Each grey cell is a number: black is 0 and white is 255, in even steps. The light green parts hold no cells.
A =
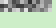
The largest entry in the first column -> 196
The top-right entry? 130
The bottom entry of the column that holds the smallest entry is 89
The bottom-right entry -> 211
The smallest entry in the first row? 47
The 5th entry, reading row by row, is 102
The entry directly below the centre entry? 224
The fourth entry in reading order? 76
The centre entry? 102
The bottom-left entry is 118
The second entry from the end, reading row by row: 155
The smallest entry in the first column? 62

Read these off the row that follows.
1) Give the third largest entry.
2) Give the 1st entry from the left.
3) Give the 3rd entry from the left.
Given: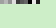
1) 184
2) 160
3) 146

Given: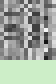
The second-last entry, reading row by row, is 91
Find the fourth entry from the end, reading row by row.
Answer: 194
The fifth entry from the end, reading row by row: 219
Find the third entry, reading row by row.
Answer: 152
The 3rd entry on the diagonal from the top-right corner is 128
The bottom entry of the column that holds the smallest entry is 32
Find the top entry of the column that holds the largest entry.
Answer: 103
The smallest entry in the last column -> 115
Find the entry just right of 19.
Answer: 140
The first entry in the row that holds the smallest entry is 115
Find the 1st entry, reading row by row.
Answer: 115
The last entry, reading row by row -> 152
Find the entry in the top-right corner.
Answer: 219
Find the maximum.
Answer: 245
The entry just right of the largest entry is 168
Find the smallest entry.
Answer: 19
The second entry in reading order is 207
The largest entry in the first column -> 194
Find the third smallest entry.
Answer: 48
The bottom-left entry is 152
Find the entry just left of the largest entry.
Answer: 181
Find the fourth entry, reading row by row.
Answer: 168
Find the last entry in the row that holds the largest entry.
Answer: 181
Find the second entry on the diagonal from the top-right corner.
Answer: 91
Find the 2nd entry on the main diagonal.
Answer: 181
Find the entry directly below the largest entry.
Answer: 63
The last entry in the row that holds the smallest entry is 219
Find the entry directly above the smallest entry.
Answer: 79

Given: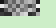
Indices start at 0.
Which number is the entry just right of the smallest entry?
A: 73
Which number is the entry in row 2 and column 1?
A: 85
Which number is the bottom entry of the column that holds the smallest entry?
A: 60
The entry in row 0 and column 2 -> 141
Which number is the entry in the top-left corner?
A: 21
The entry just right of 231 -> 187
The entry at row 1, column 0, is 231
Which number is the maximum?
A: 244
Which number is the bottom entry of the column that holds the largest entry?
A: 171

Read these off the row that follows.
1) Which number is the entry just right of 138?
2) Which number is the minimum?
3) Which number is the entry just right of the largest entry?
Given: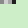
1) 208
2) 31
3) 168
